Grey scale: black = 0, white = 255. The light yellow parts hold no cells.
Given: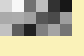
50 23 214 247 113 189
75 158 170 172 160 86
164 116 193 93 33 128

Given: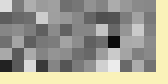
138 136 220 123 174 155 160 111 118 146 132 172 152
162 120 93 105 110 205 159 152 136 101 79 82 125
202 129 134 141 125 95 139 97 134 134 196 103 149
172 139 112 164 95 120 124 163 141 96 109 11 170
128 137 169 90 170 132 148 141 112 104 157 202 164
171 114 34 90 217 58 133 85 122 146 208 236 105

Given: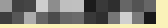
83 102 155 65 69 206 141 191 192 27 57 46 102
122 25 61 87 172 101 75 103 107 57 47 118 208

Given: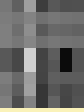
79 80 119 96 159 61 88
115 113 124 119 131 112 119
102 98 127 110 142 89 104
115 113 127 119 134 112 119
11 83 88 71 207 67 93
11 84 88 71 207 69 86
92 92 125 105 157 68 95
71 80 118 93 161 54 86
69 83 126 77 131 54 100

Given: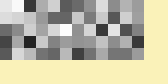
179 156 231 249 56 173 208 91 106 144 220 140
207 159 220 212 197 153 102 101 199 123 201 87
81 130 107 138 206 164 215 253 145 213 58 228
177 57 69 167 36 201 131 156 147 151 194 141
116 155 89 215 186 115 102 185 64 114 169 117

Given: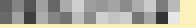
123 185 98 132 85 160 102 170 207 158 151 165 139 172 203
52 231 105 161 62 172 132 115 188 139 207 195 204 118 164
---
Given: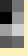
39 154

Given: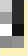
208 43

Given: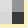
221 58

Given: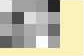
232 74 170 252

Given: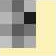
155 141 115

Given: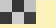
200 205

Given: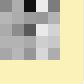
136 172 89 206 173
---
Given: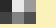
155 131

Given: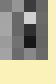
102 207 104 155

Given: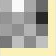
105 145 143 120

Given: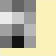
127 203 161

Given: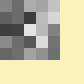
194 187 227 108 102

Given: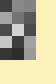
131 116 74

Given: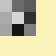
91 213 164

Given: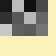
73 183 97
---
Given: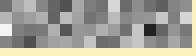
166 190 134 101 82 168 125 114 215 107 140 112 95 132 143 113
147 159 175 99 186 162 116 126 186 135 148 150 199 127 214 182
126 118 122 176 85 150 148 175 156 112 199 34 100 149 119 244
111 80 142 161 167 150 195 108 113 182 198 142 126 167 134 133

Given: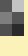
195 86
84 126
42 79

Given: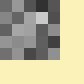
152 83 49 85 106
101 164 202 79 134
166 161 92 141 97
139 149 95 64 149
147 72 93 144 112

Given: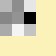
141 230 184
147 1 135
244 195 170

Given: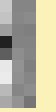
133 133 201
135 139 195
130 127 158
131 131 33
142 133 94
147 127 232
144 134 235
134 141 185
147 117 168

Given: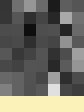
112 150 106 27 94 85 53
86 47 69 39 169 113 54
77 14 78 80 36 106 76
74 47 74 69 146 88 71
56 67 84 49 77 160 87
66 84 83 40 91 149 72
98 82 70 160 46 76 104
98 81 89 224 70 61 128

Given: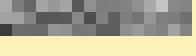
124 103 164 152 164 88 144 125 126 131 145 169 196 135 133 170
161 132 86 87 89 135 78 129 94 126 117 150 127 124 112 161
108 107 106 149 146 118 120 93 93 143 153 137 131 163 132 59
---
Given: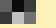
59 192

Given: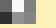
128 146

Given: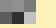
121 48

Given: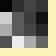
53 61 90 80

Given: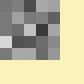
162 127 193 81 121

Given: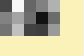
177 18 66
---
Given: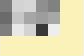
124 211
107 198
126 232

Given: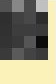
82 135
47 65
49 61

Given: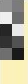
145 123
239 108
38 234

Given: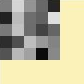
125 212
34 187
121 194

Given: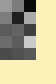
154 124
125 31
91 99

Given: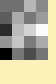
112 113
93 170
42 187

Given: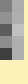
127 172
145 176
93 192

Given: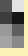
83 226
61 22
152 95
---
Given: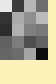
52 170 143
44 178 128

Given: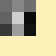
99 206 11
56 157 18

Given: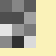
78 77 160
228 151 121

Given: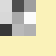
216 169 251
56 185 177

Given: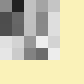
77 103 192
78 101 191

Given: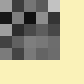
22 126 17
158 45 74

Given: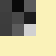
61 72 28
60 92 209
